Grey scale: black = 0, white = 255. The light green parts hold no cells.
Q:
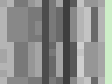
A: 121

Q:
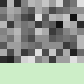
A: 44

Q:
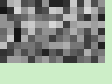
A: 190

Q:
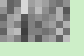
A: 113

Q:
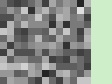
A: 64

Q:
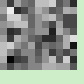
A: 162
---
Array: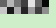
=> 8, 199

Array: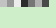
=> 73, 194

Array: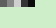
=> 11, 94

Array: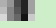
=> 161, 215

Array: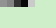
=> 202, 146

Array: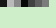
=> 124, 22
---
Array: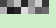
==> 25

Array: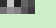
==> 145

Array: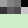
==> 90

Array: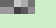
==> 155

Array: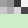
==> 172

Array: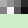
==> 243
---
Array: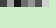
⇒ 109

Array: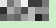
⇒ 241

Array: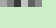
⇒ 195

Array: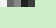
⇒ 33

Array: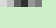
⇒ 49

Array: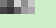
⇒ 144

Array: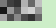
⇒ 177
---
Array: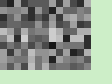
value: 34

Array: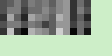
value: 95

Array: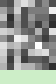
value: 78

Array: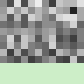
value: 77

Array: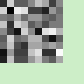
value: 209
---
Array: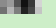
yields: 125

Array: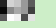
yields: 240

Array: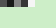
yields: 133

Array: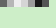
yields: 238

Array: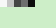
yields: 69

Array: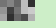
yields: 101
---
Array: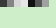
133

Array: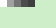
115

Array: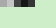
67

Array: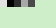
74

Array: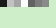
138

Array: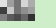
128

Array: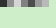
144

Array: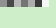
145
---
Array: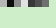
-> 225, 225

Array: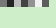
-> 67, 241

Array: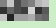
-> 61, 212

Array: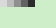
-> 143, 217

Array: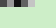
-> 19, 196

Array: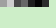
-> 103, 206

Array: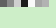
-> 27, 249

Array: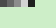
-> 140, 211

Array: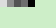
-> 83, 220
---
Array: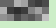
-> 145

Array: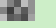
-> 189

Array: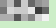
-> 173

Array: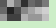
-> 151

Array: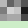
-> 154

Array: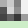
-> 68

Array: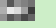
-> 145

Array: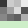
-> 135
